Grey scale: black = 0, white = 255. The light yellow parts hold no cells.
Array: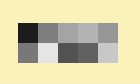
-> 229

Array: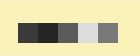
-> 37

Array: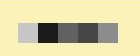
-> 27

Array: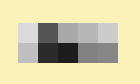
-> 43

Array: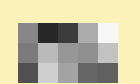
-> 207

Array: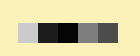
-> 29

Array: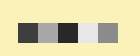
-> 167
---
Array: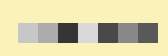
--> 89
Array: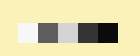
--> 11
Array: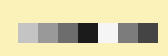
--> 68
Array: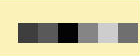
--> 111
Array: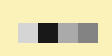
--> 131
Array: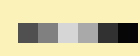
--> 6
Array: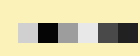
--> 33
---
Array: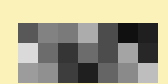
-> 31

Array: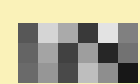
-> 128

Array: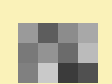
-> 168

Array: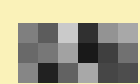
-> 168

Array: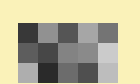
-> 116

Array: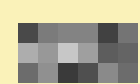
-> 116

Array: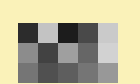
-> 202

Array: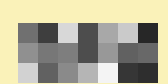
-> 39
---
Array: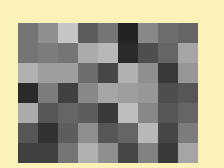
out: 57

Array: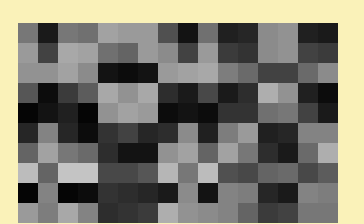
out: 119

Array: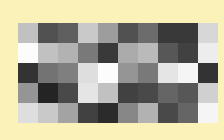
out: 101

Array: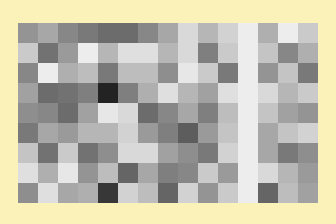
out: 189

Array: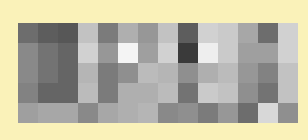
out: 216

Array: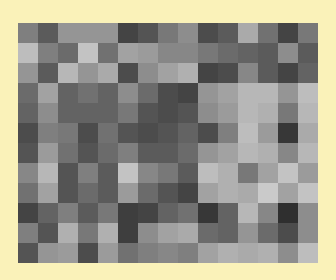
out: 141
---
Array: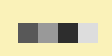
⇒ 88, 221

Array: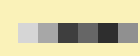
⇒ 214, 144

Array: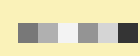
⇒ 120, 52

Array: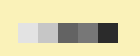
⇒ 227, 43

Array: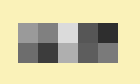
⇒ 154, 122

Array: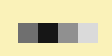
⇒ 111, 218
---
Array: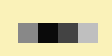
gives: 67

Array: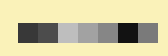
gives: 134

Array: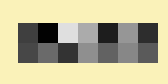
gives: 150

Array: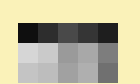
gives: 196

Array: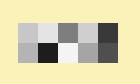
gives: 207

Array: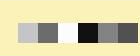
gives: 131

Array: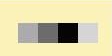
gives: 108

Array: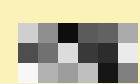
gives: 220

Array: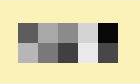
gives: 182

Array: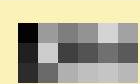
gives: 197
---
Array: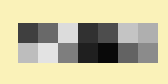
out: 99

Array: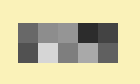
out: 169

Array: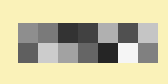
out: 245

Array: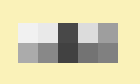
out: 115

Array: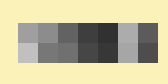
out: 166

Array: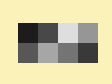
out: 116

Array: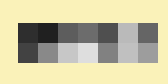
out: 192
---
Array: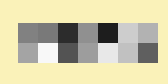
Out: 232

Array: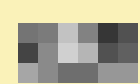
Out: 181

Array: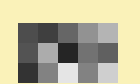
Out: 37

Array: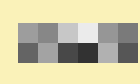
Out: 50

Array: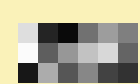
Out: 194

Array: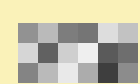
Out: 239

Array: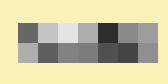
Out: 80

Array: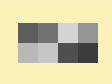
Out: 198

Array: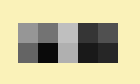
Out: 176
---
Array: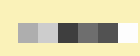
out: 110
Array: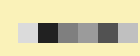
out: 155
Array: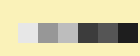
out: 60
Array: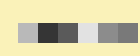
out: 226
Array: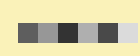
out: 175
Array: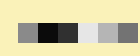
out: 230
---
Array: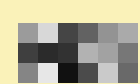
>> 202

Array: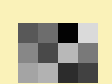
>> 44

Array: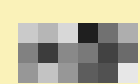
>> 81

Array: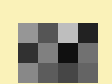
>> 70

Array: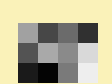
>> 122

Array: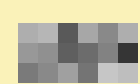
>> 198
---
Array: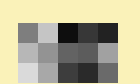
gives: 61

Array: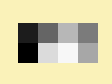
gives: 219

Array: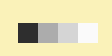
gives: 172

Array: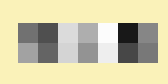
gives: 238

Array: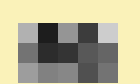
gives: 135

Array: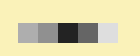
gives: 35

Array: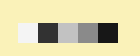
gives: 194

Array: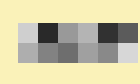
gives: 160

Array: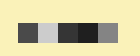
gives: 53
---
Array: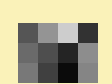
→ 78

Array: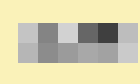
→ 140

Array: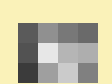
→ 231

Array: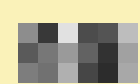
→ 119

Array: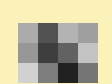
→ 62

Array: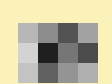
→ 31
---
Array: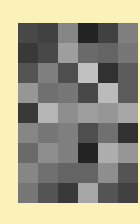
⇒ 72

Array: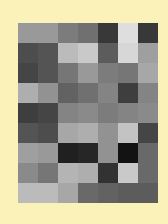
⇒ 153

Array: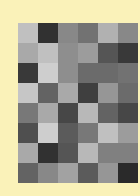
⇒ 192

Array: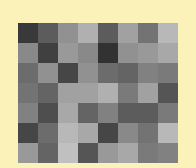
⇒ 57

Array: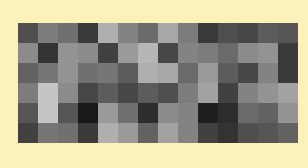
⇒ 79

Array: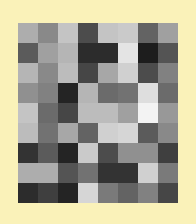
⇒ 173
